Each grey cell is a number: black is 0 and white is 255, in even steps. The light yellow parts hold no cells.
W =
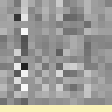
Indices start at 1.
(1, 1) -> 169
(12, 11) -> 166
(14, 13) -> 195
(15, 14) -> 136
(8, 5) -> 138
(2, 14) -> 156
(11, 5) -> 164
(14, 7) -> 176
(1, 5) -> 170
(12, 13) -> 167
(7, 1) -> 130
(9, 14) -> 154
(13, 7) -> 197
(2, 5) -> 136
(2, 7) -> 179
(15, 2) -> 144
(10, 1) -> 124
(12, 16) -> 145
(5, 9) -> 175
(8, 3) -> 209
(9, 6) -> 130
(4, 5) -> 150
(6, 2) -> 145
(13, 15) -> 158
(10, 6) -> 176
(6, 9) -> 141
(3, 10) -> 101
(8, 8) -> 148
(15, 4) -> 99
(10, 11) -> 208
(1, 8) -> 153
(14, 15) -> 164
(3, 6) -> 120
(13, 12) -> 137
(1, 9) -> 202
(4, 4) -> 154
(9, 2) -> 161
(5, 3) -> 123
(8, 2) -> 143

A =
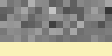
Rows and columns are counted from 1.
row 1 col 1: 155
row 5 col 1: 120
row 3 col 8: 147
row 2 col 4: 165
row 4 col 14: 113
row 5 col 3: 137
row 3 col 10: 129
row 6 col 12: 116
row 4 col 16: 117
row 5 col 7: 120
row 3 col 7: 130
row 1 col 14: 133
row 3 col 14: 144
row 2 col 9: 122
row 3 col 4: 140
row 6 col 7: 130
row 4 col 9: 99
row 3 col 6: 124
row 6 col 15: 125
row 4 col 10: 141
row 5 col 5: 140
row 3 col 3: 126
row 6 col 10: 121
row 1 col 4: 109
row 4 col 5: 96
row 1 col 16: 165
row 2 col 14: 159
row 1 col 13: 127
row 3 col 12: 95

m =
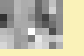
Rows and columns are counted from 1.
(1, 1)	140
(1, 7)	140
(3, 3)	173
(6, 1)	198
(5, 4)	172
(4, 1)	78
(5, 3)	157
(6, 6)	230
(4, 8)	111
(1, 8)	192
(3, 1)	49
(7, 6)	222
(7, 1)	214
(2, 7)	137
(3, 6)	100
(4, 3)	169
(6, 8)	194
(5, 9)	138

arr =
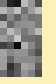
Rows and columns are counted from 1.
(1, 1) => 117
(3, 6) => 121
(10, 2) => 50
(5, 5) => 146
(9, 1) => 158
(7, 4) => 176
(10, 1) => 157
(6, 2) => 136
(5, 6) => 186
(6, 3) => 198
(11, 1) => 110
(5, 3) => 156
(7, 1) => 64
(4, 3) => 138
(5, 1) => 132
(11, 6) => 76
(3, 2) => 136
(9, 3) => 141
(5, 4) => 120
